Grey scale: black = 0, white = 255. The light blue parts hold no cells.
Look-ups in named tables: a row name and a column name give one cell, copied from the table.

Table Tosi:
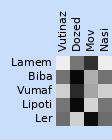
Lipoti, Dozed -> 9
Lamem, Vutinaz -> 238
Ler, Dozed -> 208
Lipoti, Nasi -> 117
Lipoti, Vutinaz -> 117
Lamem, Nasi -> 238
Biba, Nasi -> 114
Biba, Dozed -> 8
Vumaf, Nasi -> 207
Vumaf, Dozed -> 42
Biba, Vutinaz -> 114
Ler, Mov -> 12
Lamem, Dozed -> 117
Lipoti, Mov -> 212
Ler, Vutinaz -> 108
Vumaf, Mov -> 166
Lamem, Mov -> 48
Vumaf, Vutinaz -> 207
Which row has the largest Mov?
Lipoti

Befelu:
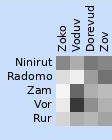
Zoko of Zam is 245
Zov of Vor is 178
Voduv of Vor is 56
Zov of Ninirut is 134
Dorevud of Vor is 143
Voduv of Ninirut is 173
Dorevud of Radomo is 156
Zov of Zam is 188
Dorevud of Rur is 182
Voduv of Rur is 173
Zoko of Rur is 213
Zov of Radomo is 114
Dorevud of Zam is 175
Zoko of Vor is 234
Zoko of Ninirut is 135
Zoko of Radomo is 221
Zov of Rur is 163
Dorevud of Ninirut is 121
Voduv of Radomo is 239
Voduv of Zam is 102
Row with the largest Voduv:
Radomo

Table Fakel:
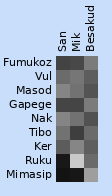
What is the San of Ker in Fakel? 92
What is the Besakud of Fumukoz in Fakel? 123
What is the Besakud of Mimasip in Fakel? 158
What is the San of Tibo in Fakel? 114
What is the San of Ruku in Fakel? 24
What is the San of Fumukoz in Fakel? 67
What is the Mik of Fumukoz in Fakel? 72
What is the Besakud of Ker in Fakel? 94

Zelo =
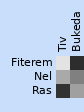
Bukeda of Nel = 128
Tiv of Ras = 50
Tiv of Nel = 169
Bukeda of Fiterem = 45
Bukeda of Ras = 160
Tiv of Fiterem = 227
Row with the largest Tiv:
Fiterem

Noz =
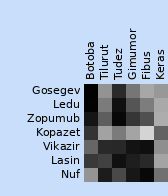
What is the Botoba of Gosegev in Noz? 1
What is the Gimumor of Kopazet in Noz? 164
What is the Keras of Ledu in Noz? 169
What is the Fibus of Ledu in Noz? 125
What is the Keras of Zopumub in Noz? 173
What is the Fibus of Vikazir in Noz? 15
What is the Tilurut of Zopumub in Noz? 94
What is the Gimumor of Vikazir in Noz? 19
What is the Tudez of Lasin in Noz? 16
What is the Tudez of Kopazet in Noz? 123
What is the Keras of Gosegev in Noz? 152
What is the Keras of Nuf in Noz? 113
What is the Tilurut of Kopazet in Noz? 162
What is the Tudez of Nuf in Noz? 73
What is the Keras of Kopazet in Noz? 98
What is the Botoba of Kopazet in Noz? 52
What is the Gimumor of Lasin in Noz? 30
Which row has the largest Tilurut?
Kopazet

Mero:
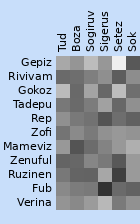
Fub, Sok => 98
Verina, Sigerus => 184
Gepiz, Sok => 88
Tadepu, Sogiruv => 124
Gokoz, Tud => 187
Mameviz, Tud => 152
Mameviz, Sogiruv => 108
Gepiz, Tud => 168
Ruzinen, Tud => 120
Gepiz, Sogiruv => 188
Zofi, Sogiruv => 122
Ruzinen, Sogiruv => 99
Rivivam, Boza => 110
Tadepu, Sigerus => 161
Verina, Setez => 122
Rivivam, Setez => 93
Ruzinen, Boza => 100
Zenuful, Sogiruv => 134
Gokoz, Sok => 111
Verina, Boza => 137
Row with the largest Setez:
Gepiz

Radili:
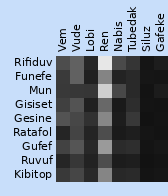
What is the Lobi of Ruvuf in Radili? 34
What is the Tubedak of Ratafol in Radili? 30
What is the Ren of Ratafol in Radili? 77
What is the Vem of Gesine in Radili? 83
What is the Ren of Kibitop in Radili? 133
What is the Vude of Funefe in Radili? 97
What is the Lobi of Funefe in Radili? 32
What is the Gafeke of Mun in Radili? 28
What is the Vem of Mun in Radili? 57
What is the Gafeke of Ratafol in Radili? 19
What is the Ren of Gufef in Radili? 154
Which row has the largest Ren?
Rifiduv

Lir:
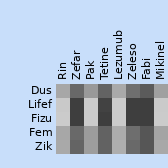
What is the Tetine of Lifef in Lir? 66
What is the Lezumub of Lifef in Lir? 203
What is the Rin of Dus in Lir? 167
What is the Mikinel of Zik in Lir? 168
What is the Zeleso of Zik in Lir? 105
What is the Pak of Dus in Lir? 153

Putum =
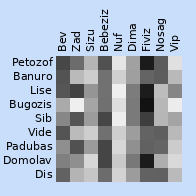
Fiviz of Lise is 28
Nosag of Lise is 189
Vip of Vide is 185
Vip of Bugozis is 236
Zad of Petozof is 108
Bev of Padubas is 143
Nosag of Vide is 95
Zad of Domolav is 143
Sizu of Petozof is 181
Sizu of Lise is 149
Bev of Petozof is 71
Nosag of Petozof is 92
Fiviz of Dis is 98
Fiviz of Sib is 62

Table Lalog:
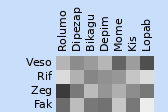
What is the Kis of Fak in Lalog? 120
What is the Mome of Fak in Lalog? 199
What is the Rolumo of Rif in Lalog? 219
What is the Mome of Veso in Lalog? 100
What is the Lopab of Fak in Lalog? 237
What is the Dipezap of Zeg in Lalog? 121
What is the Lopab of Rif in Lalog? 220
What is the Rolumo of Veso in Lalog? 181
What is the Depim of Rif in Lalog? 145

